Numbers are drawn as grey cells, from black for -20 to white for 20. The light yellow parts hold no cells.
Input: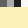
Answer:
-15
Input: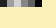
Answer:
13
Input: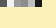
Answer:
4
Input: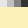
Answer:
0
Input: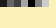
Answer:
-10
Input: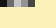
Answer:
11
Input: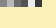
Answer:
-3
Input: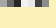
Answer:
-14
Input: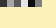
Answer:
-6
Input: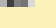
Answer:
0
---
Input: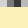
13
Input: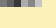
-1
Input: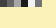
-10
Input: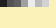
-15
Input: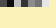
-8
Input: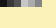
-17
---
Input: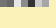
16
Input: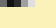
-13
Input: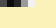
-14
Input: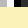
-19
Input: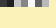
11
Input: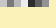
9
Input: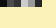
-12
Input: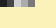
13
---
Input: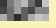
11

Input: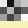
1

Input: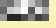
-10

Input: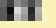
-12

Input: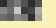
-13

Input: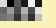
-12

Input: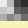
5

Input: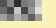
-5

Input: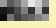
0
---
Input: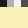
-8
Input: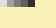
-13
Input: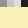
-15
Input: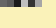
6
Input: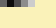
12
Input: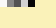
-19
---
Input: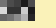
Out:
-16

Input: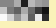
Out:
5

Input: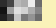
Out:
17

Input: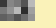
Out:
-7

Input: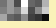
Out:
-6

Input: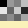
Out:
0

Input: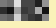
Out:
-15

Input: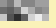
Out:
5
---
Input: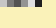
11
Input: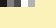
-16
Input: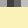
6
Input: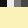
-17
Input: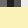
-3
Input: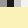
4
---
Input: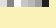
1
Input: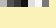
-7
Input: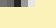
-4
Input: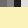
1
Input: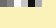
1
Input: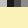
-16
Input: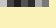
-9
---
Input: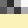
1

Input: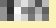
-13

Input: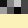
-7

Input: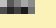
-14

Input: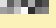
3

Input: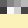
19
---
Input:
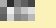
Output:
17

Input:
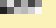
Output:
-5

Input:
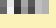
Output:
18

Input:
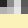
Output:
10

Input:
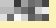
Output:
9

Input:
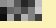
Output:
-4

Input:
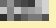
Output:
1

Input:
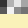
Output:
18

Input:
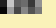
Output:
5

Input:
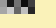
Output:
12
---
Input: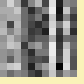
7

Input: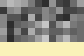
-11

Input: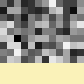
-16

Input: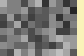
2

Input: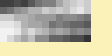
-4

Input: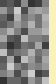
4
